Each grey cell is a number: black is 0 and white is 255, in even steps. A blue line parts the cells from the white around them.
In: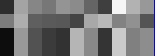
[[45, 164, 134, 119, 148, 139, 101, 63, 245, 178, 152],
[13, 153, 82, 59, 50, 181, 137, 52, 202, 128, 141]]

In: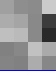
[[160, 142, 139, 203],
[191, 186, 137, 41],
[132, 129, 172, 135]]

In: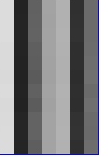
[[220, 35, 97, 163, 177, 48, 107],
[220, 36, 99, 163, 178, 50, 107],
[218, 35, 94, 162, 176, 47, 110],
[219, 35, 97, 163, 178, 47, 107],
[218, 37, 99, 163, 177, 50, 107],
[219, 36, 94, 163, 177, 47, 109]]

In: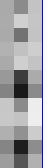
[[170, 139, 195],
[170, 114, 195],
[170, 207, 195],
[131, 25, 138],
[200, 195, 238],
[133, 30, 141]]

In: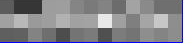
[[92, 54, 54, 157, 158, 133, 122, 131, 108, 163, 138, 111, 111],
[95, 97, 131, 111, 77, 116, 123, 80, 124, 116, 142, 132, 141]]

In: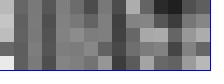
[[185, 102, 121, 87, 126, 108, 76, 120, 76, 173, 100, 42, 31, 80, 94],
[189, 98, 121, 83, 130, 140, 125, 127, 66, 103, 168, 171, 101, 152, 172],
[234, 95, 122, 78, 132, 127, 115, 150, 61, 91, 164, 104, 98, 155, 184]]
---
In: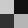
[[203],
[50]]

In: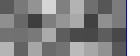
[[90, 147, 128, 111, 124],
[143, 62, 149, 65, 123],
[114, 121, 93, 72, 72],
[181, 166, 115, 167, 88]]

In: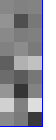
[[135, 131],
[147, 120],
[137, 128],
[129, 122],
[95, 193],
[108, 119],
[149, 131],
[209, 222],
[138, 58]]

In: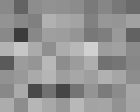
[[137, 141, 144, 122, 120],
[147, 128, 168, 129, 149],
[137, 136, 157, 120, 153],
[179, 171, 172, 208, 161],
[90, 149, 141, 174, 117],
[146, 170, 158, 159, 166],
[136, 73, 69, 148, 139],
[172, 182, 152, 163, 146]]

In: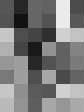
[[86, 102, 235],
[83, 102, 235],
[198, 68, 208],
[176, 25, 97],
[150, 38, 97],
[121, 78, 75],
[198, 90, 208],
[185, 94, 150]]

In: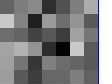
[[100, 137, 81, 172],
[201, 31, 110, 89],
[110, 67, 60, 118],
[163, 147, 3, 90],
[160, 54, 108, 89],
[157, 62, 104, 98]]
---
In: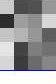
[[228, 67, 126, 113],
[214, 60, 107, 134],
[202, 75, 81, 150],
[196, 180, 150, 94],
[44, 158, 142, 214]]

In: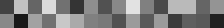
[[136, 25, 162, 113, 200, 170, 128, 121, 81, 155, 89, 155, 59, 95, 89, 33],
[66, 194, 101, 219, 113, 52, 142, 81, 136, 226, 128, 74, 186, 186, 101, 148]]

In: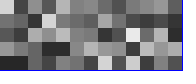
[[212, 69, 143, 87, 181, 129, 136, 107, 81, 122, 136, 151, 94],
[151, 122, 101, 45, 45, 136, 181, 151, 143, 61, 187, 151, 173],
[114, 101, 53, 212, 122, 107, 94, 166, 114, 75, 61, 75, 53],
[87, 61, 173, 143, 187, 129, 122, 53, 81, 234, 107, 181, 45],
[39, 39, 101, 69, 129, 114, 69, 212, 81, 205, 61, 129, 81]]

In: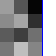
[[157, 85, 5],
[139, 165, 47],
[119, 190, 133],
[91, 62, 112]]

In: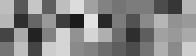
[[190, 88, 198, 94, 190, 220, 161, 130, 116, 124, 124, 76, 54, 182],
[182, 46, 102, 153, 60, 27, 227, 40, 124, 82, 138, 182, 146, 153],
[116, 190, 68, 205, 213, 138, 130, 109, 94, 76, 116, 175, 138, 205],
[68, 169, 34, 130, 213, 146, 213, 175, 109, 46, 94, 161, 153, 169]]

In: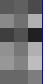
[[151, 131, 189],
[145, 119, 176],
[137, 112, 176],
[104, 104, 125],
[89, 96, 74],
[62, 81, 32]]

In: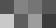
[[201, 94, 157, 60],
[81, 131, 117, 87]]
